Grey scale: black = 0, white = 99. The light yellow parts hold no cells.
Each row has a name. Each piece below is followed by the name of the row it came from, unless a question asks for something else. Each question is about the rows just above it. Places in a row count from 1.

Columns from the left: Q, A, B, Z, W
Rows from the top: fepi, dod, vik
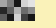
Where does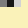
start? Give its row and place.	fepi, 2
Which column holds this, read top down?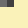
Z
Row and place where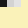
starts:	fepi, 3

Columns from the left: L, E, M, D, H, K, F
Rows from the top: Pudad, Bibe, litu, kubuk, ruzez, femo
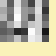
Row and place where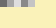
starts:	kubuk, 1
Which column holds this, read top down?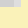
K

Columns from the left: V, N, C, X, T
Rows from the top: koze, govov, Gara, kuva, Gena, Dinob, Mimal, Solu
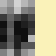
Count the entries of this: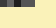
5
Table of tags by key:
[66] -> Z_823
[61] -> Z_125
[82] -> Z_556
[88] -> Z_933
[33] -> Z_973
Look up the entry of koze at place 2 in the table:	Z_125
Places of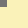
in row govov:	5
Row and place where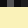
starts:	kuva, 1
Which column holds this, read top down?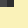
T

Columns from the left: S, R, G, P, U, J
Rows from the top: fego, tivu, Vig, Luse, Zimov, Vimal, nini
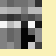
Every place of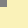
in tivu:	4
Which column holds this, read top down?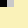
U
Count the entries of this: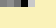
5

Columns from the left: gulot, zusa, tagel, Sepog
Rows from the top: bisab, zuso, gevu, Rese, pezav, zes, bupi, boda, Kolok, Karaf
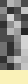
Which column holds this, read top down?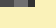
gulot
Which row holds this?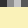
Rese
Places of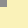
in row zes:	3
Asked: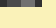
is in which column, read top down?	gulot
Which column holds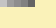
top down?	tagel

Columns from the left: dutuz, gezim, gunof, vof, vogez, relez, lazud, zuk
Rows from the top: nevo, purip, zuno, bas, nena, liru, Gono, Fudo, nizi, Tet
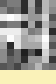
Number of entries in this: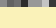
8
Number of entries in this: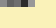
5
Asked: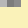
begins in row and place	nena, 4
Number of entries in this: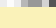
8
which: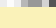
zuno
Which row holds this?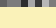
bas

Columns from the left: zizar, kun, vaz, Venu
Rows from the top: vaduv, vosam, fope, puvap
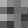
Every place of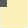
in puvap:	1 4
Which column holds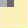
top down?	zizar
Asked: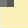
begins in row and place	puvap, 3
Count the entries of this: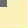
1

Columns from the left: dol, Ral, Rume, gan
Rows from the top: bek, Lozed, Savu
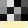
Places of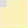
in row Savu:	2
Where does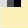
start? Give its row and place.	Savu, 2
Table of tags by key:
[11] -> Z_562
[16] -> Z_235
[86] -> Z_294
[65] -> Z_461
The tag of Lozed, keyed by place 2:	Z_562
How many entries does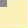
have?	1
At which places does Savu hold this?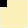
4

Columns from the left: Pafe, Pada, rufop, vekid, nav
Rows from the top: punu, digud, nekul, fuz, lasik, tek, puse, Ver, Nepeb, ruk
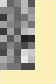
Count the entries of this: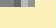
5
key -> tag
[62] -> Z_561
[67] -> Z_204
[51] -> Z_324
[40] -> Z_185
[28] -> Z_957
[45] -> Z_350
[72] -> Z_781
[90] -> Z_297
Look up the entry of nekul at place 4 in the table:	Z_350

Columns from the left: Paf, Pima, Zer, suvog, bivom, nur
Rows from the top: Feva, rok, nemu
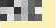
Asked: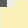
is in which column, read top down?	nur
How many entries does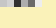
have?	6
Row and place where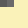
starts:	nemu, 5
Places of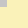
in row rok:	1
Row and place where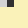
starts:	rok, 2

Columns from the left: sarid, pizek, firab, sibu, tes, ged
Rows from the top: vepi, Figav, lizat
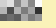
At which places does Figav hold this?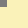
4
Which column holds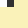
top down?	ged
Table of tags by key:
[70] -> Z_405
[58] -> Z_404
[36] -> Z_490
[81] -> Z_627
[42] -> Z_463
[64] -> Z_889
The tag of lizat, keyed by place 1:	Z_490
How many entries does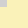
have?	1
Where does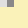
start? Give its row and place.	vepi, 2
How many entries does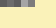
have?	5

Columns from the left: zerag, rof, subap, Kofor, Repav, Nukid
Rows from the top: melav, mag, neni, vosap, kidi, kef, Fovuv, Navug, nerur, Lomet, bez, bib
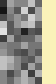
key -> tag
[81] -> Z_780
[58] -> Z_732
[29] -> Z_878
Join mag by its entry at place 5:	Z_878
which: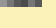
Navug
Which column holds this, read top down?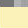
rof
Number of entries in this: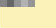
5
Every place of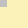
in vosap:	1 5
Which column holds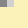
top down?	Kofor

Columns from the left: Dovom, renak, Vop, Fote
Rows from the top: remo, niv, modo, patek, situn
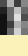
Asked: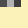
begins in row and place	remo, 1
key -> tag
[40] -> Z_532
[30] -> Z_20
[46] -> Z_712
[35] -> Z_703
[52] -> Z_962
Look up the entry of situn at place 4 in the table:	Z_712

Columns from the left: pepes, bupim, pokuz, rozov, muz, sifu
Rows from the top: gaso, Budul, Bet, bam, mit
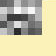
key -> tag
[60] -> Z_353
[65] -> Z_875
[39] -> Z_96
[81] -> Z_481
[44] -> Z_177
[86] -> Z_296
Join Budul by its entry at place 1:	Z_481
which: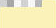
Budul

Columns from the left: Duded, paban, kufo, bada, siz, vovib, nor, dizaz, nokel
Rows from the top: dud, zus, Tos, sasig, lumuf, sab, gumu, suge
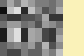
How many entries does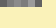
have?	6
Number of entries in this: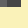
3
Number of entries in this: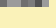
7
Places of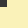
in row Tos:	2 3 8 9
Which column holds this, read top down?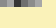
nokel
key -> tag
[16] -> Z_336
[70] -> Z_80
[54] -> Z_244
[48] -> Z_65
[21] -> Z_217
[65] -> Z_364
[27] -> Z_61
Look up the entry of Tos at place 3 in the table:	Z_217

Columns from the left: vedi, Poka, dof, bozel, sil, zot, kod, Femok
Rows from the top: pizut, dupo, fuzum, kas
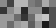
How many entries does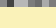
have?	8
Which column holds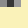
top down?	vedi
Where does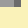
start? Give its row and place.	fuzum, 1

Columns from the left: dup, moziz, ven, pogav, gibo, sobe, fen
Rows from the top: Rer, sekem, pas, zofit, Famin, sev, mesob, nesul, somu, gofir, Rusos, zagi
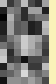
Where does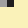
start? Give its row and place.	sekem, 6
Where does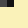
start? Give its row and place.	somu, 3
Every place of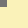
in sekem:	3
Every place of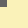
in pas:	3
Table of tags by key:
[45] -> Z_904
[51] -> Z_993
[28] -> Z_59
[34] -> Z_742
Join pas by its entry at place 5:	Z_742

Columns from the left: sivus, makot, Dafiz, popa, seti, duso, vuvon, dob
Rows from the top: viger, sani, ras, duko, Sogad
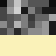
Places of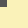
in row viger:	5 6 7
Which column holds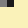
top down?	popa
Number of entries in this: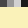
4
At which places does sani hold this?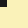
4 7 8
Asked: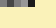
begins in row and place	duko, 4
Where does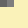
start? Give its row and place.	ras, 3
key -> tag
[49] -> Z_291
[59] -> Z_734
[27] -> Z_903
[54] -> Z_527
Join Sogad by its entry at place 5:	Z_527

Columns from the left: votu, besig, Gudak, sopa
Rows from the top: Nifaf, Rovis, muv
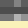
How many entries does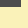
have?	3
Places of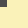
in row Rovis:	1 2 3 4
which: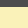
Rovis
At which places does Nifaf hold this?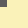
1 2 4
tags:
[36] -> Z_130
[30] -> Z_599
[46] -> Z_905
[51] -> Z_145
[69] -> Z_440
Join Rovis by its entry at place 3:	Z_599

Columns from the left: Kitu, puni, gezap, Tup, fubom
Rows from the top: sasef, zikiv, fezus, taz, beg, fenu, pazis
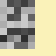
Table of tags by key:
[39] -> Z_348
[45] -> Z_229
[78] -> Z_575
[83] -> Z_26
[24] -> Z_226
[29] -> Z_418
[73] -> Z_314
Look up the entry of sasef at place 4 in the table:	Z_226
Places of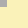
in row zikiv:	1 4 5

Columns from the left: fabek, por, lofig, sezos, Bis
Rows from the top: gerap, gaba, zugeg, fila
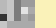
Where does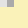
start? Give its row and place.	gaba, 4
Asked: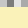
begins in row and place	gaba, 2
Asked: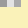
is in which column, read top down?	sezos
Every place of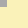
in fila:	2 3 4 5

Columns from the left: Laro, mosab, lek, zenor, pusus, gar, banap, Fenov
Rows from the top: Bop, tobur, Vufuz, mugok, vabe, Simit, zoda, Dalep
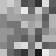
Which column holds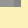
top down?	Laro
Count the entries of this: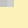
2
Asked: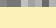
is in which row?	mugok

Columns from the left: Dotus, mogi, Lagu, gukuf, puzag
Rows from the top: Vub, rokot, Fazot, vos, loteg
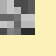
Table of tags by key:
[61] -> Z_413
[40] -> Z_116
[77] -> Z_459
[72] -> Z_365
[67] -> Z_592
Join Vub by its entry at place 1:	Z_592
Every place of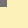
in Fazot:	3
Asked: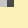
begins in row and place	Vub, 2
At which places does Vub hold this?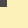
3 4

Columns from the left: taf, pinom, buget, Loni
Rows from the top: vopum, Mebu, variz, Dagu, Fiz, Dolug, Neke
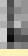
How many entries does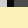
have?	4
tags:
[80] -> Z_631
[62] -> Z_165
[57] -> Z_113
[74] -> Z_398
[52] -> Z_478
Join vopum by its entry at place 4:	Z_113

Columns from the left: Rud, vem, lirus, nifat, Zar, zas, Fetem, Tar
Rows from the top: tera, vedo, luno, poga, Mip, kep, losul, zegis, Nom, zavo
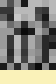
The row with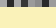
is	zegis
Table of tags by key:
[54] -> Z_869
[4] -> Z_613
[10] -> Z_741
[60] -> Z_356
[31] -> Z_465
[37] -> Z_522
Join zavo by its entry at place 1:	Z_741
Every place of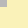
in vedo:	3 4 5 8
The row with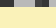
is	vedo

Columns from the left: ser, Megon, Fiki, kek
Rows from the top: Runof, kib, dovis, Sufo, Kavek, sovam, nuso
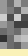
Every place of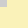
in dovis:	1 3
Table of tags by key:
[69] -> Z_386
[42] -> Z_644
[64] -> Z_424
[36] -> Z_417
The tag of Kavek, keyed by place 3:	Z_644
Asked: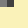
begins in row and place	Sufo, 2
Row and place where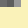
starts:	nuso, 2

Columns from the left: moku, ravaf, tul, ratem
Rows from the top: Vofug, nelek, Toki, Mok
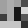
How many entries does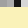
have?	4
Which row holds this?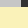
Mok
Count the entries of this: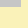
3
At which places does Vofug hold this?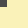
4
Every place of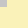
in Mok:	1 2 3

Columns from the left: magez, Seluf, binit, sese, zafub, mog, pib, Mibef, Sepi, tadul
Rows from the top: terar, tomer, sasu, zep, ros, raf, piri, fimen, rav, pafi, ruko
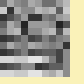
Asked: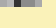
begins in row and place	ros, 2
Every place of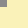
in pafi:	4 5 10
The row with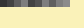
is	raf
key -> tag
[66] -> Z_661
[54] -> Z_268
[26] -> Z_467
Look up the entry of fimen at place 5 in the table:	Z_467
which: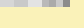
ruko

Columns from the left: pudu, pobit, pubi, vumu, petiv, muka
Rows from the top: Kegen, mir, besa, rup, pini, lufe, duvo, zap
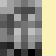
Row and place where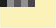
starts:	duvo, 2
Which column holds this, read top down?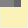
muka

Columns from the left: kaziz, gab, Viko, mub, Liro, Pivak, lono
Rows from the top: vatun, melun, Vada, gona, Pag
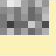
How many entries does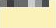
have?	7
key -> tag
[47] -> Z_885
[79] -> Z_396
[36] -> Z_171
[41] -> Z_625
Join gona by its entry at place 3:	Z_625
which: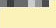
gona
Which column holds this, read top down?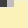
gab

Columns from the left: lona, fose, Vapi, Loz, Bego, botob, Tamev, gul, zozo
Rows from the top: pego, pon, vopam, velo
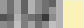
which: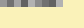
pego
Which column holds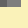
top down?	Loz

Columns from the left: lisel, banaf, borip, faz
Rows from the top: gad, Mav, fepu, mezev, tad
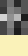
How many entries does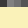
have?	4
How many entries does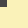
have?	1
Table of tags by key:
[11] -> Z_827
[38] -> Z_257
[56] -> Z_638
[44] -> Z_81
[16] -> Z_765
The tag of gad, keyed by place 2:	Z_81
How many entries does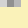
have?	3
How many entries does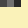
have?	3

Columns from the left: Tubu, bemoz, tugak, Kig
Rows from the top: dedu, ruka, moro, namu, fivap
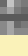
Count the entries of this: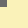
1
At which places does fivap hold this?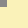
1 3 4
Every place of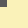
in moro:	1 2 3 4
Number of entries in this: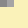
2

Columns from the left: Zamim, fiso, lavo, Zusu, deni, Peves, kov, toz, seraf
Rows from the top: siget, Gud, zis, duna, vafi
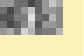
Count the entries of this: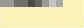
9
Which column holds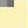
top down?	Zamim
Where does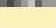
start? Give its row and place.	Gud, 1

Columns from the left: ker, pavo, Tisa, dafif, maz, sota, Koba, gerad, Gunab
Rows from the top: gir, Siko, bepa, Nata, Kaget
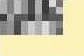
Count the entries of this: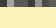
8
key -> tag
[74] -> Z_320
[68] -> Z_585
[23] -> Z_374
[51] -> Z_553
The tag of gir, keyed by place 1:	Z_585
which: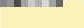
Kaget
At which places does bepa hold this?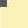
3 4 8 9

